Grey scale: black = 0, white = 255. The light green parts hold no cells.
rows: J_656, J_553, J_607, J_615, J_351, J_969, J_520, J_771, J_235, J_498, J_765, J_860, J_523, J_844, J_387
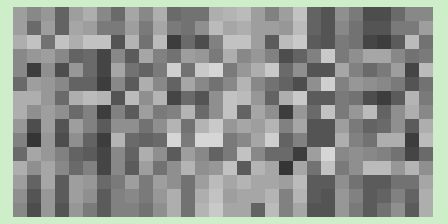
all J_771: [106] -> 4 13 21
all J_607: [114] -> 2 9 24 29

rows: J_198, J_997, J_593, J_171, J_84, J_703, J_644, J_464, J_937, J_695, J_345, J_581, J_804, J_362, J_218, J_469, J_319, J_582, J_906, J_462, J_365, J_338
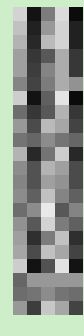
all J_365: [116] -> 1 3
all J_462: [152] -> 1 2 3 4

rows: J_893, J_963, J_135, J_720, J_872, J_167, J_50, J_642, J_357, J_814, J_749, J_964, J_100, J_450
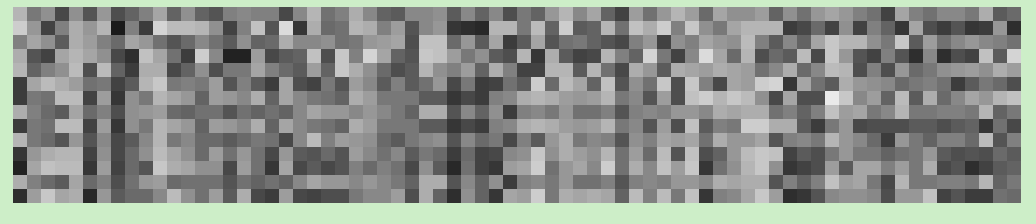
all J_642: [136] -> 20 24 26 32 37 45 49 62
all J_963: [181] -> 6 13 24 34 35 42 52 53 54

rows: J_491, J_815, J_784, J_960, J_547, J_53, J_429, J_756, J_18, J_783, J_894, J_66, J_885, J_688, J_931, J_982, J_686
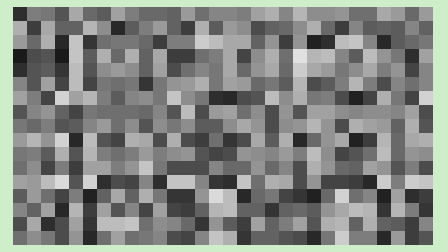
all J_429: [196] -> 11
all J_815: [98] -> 3 4 11 18 26 29
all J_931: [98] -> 1 13 16 17 19
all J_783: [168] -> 9 17 23 28

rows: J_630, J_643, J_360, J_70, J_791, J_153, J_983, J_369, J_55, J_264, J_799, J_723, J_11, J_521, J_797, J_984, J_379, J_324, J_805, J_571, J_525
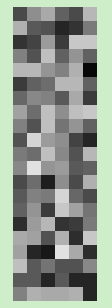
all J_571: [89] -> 0 1 3
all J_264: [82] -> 0
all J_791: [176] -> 4
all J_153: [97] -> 1 5
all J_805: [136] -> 5

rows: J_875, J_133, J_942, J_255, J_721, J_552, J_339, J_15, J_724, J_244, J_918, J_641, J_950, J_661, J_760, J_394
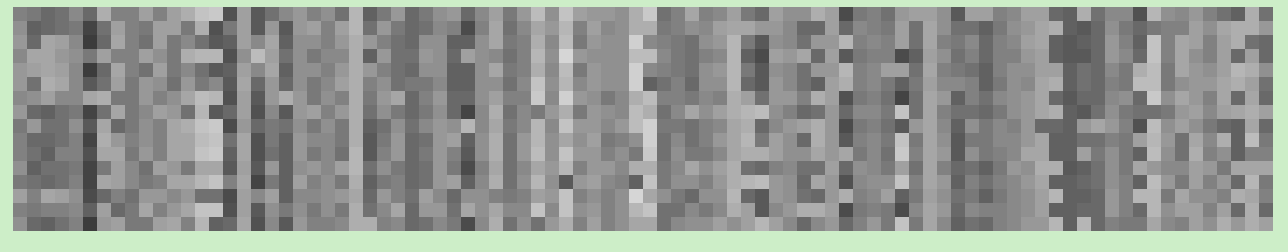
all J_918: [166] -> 6 7 11 12 16 51 57 59 65 72 73
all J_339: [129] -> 10 23 29 35 36 46 47 50 56 61 68 85
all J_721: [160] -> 1 3 10 16 62 63 73 74 86
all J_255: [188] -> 17 44 45
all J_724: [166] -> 6 11 34 51 65 77 88

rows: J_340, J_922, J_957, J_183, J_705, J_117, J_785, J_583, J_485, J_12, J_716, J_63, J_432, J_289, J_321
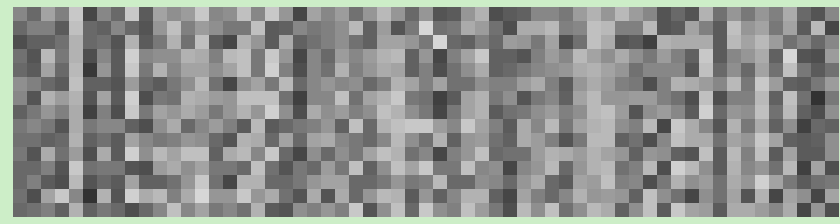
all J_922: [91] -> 3 18 47 50 56
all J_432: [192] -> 42
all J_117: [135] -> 21 23 50

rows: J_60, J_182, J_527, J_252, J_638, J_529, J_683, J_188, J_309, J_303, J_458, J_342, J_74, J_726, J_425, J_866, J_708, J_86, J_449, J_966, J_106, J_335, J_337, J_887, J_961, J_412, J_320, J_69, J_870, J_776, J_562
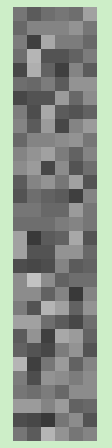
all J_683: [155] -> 3
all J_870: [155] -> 0 1 3
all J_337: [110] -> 2 5
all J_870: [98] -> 4
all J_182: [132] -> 1 2 3

